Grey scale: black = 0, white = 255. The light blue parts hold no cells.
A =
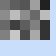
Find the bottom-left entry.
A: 128
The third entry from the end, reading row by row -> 74
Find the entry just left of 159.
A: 85
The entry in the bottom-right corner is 51
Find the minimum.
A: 33
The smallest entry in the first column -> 105

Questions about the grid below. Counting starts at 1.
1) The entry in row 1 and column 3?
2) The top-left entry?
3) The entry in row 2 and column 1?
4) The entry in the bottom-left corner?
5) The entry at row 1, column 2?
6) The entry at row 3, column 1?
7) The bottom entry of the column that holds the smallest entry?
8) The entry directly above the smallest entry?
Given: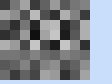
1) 163
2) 58
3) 163
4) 108
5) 118
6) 88
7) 69
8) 37

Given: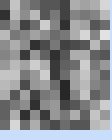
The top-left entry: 97
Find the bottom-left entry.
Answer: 108
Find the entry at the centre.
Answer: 57
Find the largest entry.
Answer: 226
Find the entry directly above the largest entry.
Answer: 108
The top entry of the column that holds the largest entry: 214
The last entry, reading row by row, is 196
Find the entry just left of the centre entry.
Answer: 173
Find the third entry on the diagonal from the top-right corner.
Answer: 162
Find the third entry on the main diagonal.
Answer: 66
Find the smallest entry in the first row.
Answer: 66
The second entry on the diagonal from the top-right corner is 132
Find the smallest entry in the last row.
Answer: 75
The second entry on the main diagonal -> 185
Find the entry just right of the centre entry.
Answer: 97
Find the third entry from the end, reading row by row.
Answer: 86
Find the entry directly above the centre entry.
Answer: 48
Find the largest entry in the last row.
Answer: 214
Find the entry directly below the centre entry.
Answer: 57
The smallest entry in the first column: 48
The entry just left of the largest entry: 132
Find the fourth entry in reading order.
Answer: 108

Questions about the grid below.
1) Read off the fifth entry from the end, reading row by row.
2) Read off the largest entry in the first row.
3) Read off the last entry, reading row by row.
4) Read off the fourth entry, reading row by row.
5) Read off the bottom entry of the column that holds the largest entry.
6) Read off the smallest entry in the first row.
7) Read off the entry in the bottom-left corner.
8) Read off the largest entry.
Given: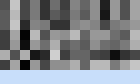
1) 185
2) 197
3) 197
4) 122
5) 143
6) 32
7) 62
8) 207

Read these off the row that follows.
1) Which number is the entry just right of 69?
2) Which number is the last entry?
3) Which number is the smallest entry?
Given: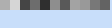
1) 109
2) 99
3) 47

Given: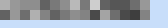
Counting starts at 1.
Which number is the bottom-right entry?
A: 131
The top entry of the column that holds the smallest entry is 110
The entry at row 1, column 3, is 142
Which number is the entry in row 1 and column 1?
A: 176
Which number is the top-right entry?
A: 152

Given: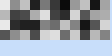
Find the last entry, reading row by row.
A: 131
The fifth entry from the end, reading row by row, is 109
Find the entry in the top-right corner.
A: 164
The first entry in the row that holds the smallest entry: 233
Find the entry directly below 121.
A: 222
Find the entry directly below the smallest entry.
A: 44
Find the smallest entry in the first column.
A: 85
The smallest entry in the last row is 65
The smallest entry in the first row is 11

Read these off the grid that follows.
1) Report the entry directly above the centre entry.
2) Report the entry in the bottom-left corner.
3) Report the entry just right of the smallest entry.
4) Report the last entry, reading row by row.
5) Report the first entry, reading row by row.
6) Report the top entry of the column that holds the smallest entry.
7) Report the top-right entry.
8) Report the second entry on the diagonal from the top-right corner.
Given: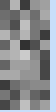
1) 49
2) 70
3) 79
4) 160
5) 91
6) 59
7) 160
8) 110

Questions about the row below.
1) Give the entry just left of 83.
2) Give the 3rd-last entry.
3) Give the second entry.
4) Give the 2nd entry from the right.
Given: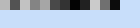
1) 185
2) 203
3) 83
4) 112

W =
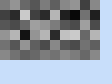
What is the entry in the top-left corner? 124
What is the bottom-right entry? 136
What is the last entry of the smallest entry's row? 31
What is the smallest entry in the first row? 64
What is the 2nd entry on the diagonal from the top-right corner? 114
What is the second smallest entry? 19
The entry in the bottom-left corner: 136
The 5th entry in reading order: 124
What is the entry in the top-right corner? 136
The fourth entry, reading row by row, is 86
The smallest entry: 8
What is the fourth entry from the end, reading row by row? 136
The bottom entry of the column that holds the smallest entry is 124
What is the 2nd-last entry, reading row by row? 104
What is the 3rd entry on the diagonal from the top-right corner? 75
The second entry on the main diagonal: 42
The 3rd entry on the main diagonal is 104
